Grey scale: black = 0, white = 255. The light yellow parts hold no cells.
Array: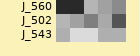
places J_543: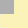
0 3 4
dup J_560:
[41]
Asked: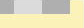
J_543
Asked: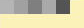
J_502
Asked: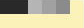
J_560
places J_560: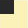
0 1
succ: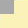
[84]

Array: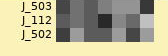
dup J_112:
[91]
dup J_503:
[148]
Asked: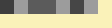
J_502
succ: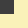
[156]
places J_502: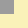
1 4 6
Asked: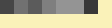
J_503
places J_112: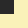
3

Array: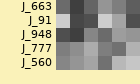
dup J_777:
[126]
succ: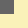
[149]
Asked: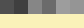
J_948

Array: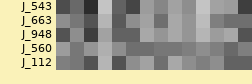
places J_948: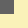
4 5
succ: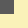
[142]
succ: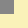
[162]

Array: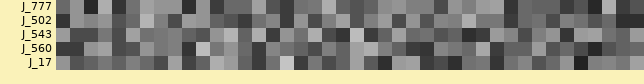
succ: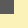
[47]
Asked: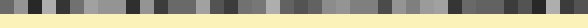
J_777
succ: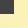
[98]
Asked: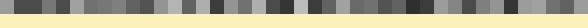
J_543
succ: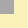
[60]
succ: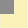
[148]

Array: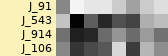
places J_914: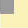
6
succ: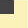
[175]
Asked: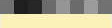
J_914

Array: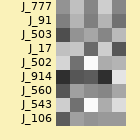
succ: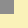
[134]
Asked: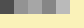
J_503
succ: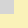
[113]
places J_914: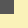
1

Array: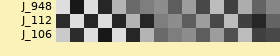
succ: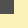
[188]
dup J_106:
[222]

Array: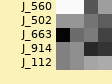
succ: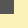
[158]
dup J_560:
[251]
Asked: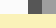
J_560

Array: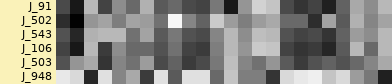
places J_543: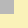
3 4 12 15 23
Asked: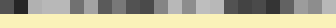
J_543
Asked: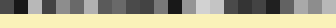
J_91
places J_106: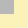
2 12 21 23

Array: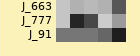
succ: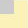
[155]
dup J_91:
[118]
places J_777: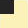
1
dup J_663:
[177]
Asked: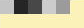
J_777
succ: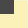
[204]

